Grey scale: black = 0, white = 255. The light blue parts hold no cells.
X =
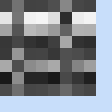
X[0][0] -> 72
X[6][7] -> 32
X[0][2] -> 66
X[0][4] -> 79
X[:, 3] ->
[67, 245, 176, 44, 68, 150, 38, 73]
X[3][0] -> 55
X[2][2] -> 185
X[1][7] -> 243
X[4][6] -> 76
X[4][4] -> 55
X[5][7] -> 158
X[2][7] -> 175
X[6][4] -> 25
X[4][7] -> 65
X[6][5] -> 73
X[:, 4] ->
[79, 222, 154, 63, 55, 169, 25, 81]
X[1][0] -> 229
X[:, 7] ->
[67, 243, 175, 45, 65, 158, 32, 70]
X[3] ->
[55, 70, 51, 44, 63, 168, 50, 45]

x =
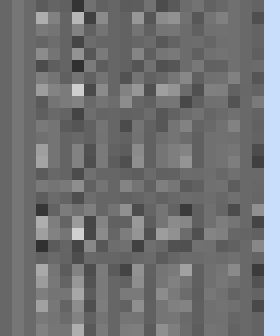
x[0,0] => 103
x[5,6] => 48
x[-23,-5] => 97
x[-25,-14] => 102
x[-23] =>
[103, 118, 106, 76, 94, 100, 48, 123, 93, 102, 98, 85, 113, 81, 86, 108, 120, 97, 98, 112, 105, 107]
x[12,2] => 106
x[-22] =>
[103, 118, 106, 127, 116, 96, 116, 97, 116, 102, 82, 116, 97, 104, 118, 136, 96, 112, 113, 129, 105, 85]
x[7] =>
[103, 118, 106, 157, 131, 123, 207, 74, 139, 102, 130, 151, 80, 159, 148, 108, 80, 128, 127, 98, 104, 99]
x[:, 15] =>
[108, 113, 108, 108, 108, 108, 136, 108, 72, 108, 130, 108, 132, 148, 108, 90, 108, 59, 135, 108, 80, 108, 161, 116, 108, 131, 106, 108]
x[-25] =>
[103, 118, 106, 101, 109, 100, 69, 108, 102, 102, 98, 102, 107, 88, 99, 108, 109, 102, 111, 112, 105, 99]
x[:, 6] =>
[52, 183, 130, 69, 147, 48, 116, 207, 130, 68, 85, 104, 130, 130, 76, 142, 78, 113, 155, 208, 69, 77, 130, 151, 167, 141, 130, 174]
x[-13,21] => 103
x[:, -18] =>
[100, 129, 116, 109, 116, 94, 116, 131, 116, 105, 116, 116, 116, 116, 104, 116, 107, 99, 126, 130, 91, 106, 117, 120, 116, 119, 116, 118]
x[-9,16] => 80
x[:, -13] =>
[102, 102, 102, 102, 102, 102, 102, 102, 109, 102, 102, 102, 98, 93, 102, 102, 102, 115, 97, 102, 109, 102, 91, 102, 102, 102, 102, 102]
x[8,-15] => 105
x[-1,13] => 143
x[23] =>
[103, 118, 106, 156, 120, 100, 151, 83, 122, 102, 98, 142, 96, 118, 129, 116, 96, 112, 119, 112, 105, 82]
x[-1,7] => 89
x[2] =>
[103, 118, 106, 121, 116, 100, 130, 97, 116, 102, 98, 116, 97, 117, 118, 108, 96, 112, 113, 112, 105, 99]
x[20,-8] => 81
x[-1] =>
[103, 118, 106, 129, 118, 117, 174, 89, 122, 102, 124, 126, 91, 143, 126, 108, 93, 116, 114, 99, 105, 99]
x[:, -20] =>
[106, 106, 106, 106, 106, 106, 106, 106, 106, 106, 106, 106, 106, 106, 106, 106, 106, 106, 106, 106, 106, 106, 106, 106, 106, 106, 106, 106]
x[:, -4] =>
[104, 128, 113, 111, 115, 98, 113, 127, 113, 107, 113, 113, 115, 115, 104, 113, 104, 102, 125, 128, 92, 108, 117, 119, 113, 115, 113, 114]
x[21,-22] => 103
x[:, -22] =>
[103, 103, 103, 103, 103, 103, 103, 103, 103, 103, 103, 103, 103, 103, 103, 103, 103, 103, 103, 103, 103, 103, 103, 103, 103, 103, 103, 103]
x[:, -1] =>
[99, 79, 99, 99, 95, 107, 85, 99, 122, 99, 97, 99, 76, 63, 105, 103, 102, 144, 68, 97, 135, 100, 59, 82, 99, 73, 99, 99]
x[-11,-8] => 99
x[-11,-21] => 118
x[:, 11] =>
[93, 151, 116, 102, 133, 85, 116, 151, 103, 99, 116, 114, 139, 143, 94, 116, 101, 76, 153, 149, 65, 104, 146, 142, 122, 143, 116, 126]
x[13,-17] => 100
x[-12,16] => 106
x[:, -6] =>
[115, 87, 96, 109, 96, 120, 96, 80, 96, 114, 100, 96, 96, 96, 107, 96, 106, 96, 96, 80, 113, 107, 96, 96, 94, 96, 96, 93]

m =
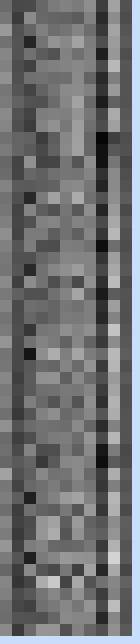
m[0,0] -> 107
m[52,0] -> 138
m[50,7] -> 148
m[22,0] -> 117
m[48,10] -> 98
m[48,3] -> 172
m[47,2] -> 138
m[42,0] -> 110
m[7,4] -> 116
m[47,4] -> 73
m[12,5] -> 137
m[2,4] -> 110
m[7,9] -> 153
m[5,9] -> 184
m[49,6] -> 146
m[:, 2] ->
[75, 138, 101, 37, 113, 65, 112, 68, 82, 67, 60, 98, 90, 144, 103, 90, 40, 132, 81, 122, 125, 81, 41, 141, 81, 110, 103, 55, 113, 21, 88, 91, 90, 126, 85, 108, 78, 131, 100, 96, 104, 31, 112, 76, 79, 125, 31, 138, 69, 88, 65, 82, 107]
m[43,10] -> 93
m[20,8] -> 14
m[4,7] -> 128
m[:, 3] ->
[103, 104, 128, 115, 92, 123, 114, 99, 81, 125, 131, 60, 73, 67, 96, 94, 122, 93, 129, 122, 78, 102, 113, 114, 81, 107, 91, 118, 131, 142, 106, 144, 111, 104, 130, 114, 113, 77, 56, 136, 111, 114, 99, 149, 150, 132, 122, 85, 172, 117, 111, 81, 149]
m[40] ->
[119, 67, 104, 111, 123, 105, 127, 117, 54, 127, 83]
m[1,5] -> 99
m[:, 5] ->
[130, 99, 116, 136, 130, 131, 110, 138, 134, 127, 120, 135, 137, 117, 117, 135, 125, 117, 113, 113, 125, 133, 143, 112, 131, 119, 122, 143, 98, 126, 132, 95, 121, 119, 105, 109, 125, 120, 135, 116, 105, 154, 120, 94, 85, 102, 152, 120, 68, 108, 135, 138, 81]
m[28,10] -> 88
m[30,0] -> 118
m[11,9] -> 64
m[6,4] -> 109
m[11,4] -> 93
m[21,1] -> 81
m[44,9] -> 148
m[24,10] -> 83
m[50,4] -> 121
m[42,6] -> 86
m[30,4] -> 102
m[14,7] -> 132

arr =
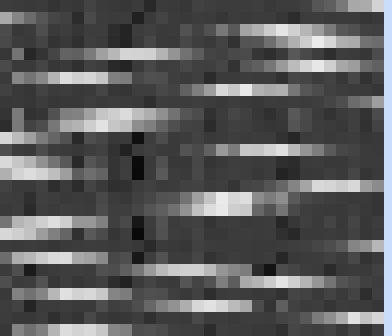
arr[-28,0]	61
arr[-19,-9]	57
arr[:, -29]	[59, 86, 78, 68, 52, 69, 136, 67, 60, 53, 77, 124, 76, 145, 211, 65, 63, 62, 207, 157, 59, 202, 57, 82, 132, 59, 61, 128]
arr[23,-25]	59
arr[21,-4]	59
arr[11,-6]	62
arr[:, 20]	[60, 58, 163, 84, 75, 87, 60, 233, 58, 64, 62, 59, 198, 61, 61, 69, 222, 201, 58, 60, 59, 59, 125, 169, 60, 169, 61, 60]
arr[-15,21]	59
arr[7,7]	58
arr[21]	[108, 173, 183, 202, 218, 219, 168, 161, 138, 72, 78, 24, 62, 82, 60, 60, 70, 51, 57, 61, 59, 58, 60, 39, 57, 59, 60, 65, 59, 72, 51, 58]
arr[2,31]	64
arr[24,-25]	216
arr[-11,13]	95
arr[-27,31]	57
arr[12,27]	90
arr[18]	[116, 181, 191, 207, 222, 207, 151, 151, 128, 63, 73, 23, 61, 82, 60, 63, 65, 52, 60, 61, 58, 59, 60, 39, 55, 63, 58, 68, 57, 69, 55, 61]
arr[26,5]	57
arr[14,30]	53
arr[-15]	[217, 198, 180, 145, 115, 88, 41, 85, 73, 52, 61, 11, 58, 80, 56, 56, 71, 53, 57, 62, 61, 59, 60, 47, 44, 59, 60, 57, 57, 63, 59, 59]
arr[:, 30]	[171, 54, 65, 114, 54, 108, 50, 59, 120, 51, 49, 55, 59, 59, 53, 156, 58, 57, 55, 55, 144, 51, 58, 64, 46, 59, 194, 47]
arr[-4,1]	130
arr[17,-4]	57
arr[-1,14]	64
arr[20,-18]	57
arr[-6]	[59, 78, 27, 57, 60, 61, 62, 60, 80, 77, 94, 119, 155, 186, 203, 208, 208, 186, 149, 135, 125, 43, 19, 76, 69, 61, 59, 43, 57, 59, 58, 65]
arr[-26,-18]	59
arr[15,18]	62
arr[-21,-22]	53
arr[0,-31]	59
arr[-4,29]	67
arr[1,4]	70
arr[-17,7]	78
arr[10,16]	65
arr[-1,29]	69
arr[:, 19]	[60, 60, 89, 50, 73, 51, 59, 199, 61, 70, 64, 62, 124, 62, 63, 53, 214, 206, 61, 60, 59, 61, 135, 93, 61, 187, 58, 60]

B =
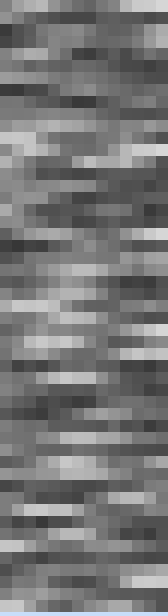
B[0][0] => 130
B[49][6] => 123
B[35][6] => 92
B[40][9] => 94
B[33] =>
[110, 95, 88, 69, 77, 69, 60, 66, 94, 106, 113, 112, 103, 95]
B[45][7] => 140
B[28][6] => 178
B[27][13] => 213
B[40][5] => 84
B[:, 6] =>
[109, 71, 137, 130, 68, 106, 125, 131, 57, 129, 163, 106, 109, 156, 70, 141, 68, 84, 69, 135, 124, 127, 187, 143, 179, 113, 185, 125, 178, 106, 102, 189, 90, 60, 115, 92, 189, 113, 189, 181, 75, 68, 161, 99, 184, 116, 83, 121, 74, 123, 115]
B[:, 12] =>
[204, 75, 147, 153, 114, 64, 77, 105, 127, 78, 152, 104, 204, 125, 86, 69, 94, 58, 72, 201, 83, 160, 137, 60, 73, 141, 78, 195, 128, 184, 58, 79, 65, 103, 113, 60, 120, 76, 146, 109, 123, 160, 132, 80, 61, 107, 71, 157, 204, 87, 105]
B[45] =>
[197, 195, 159, 133, 119, 110, 116, 140, 139, 148, 145, 119, 107, 92]
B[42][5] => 192
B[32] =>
[130, 120, 103, 106, 88, 87, 90, 87, 105, 97, 89, 82, 65, 71]
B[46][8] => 102
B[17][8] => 117
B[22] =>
[116, 120, 114, 138, 154, 171, 187, 187, 168, 141, 136, 117, 137, 143]
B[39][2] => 140
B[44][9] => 98
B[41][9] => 168
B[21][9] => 118
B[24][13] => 85
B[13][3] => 100
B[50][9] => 168
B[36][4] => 142
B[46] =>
[102, 85, 80, 67, 80, 85, 83, 89, 102, 97, 82, 78, 71, 73]
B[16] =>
[124, 144, 147, 145, 109, 93, 68, 66, 77, 83, 81, 88, 94, 95]
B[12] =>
[137, 172, 196, 180, 154, 116, 109, 107, 117, 148, 183, 202, 204, 214]
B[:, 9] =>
[131, 95, 96, 105, 91, 84, 104, 112, 95, 95, 120, 121, 148, 168, 91, 89, 83, 120, 93, 113, 110, 118, 141, 83, 98, 99, 112, 126, 88, 138, 90, 114, 97, 106, 148, 104, 166, 90, 110, 141, 94, 168, 99, 107, 98, 148, 97, 122, 112, 92, 168]
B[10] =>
[141, 157, 155, 169, 179, 168, 163, 149, 132, 120, 133, 132, 152, 139]
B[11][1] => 199
